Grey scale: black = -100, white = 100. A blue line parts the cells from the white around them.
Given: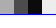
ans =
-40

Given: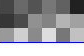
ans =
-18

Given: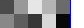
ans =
19

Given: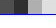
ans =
-63

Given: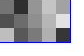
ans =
-64

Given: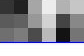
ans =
-74

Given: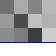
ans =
33
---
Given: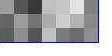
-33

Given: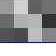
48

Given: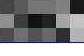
-35

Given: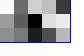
-77

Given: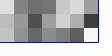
-20

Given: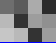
-60

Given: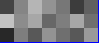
-31
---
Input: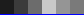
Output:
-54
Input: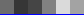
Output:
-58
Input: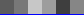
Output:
-6
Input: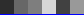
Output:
-19
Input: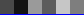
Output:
-85
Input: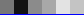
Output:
-86
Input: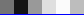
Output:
-84
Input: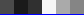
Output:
-80
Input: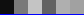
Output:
-5
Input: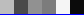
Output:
-42
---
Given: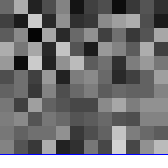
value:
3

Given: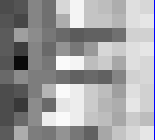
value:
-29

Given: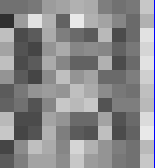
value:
-29

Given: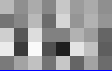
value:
-4

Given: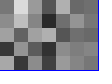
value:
32
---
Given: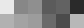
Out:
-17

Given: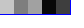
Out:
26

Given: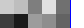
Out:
22

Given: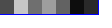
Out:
-23

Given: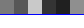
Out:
-59

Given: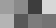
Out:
-31

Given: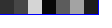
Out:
-28

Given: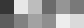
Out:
12
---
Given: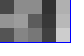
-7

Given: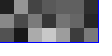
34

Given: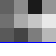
-2

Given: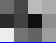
-22

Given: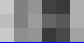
16

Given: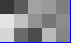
-40
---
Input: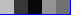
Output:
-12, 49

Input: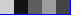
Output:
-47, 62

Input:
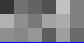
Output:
0, 12

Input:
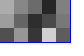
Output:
0, -37

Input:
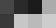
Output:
34, -55

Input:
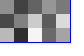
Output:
-5, 45

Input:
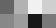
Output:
62, 7

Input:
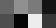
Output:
-84, -39

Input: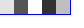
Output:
50, 78

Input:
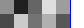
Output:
23, -43
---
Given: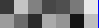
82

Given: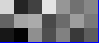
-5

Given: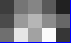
-19

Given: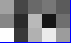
-13

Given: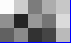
72

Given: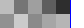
-64

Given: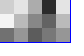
46
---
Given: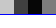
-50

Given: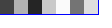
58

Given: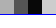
-34

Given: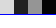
-74

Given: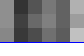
23

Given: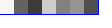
17

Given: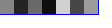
5

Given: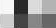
61

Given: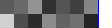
10

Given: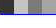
-4
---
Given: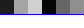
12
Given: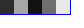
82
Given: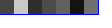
-13
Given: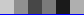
37
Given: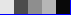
-94
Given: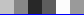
21
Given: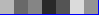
16
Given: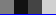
64
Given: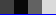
71
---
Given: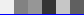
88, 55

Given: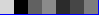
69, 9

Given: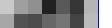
58, 47

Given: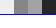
87, 28

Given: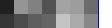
53, 33

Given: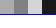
67, 35

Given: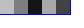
49, 32

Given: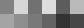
73, 68
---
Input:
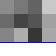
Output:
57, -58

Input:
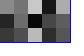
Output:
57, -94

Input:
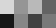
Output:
69, -82

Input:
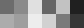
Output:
86, -75

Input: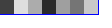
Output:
74, -67

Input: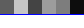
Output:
55, -90

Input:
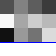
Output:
94, -87
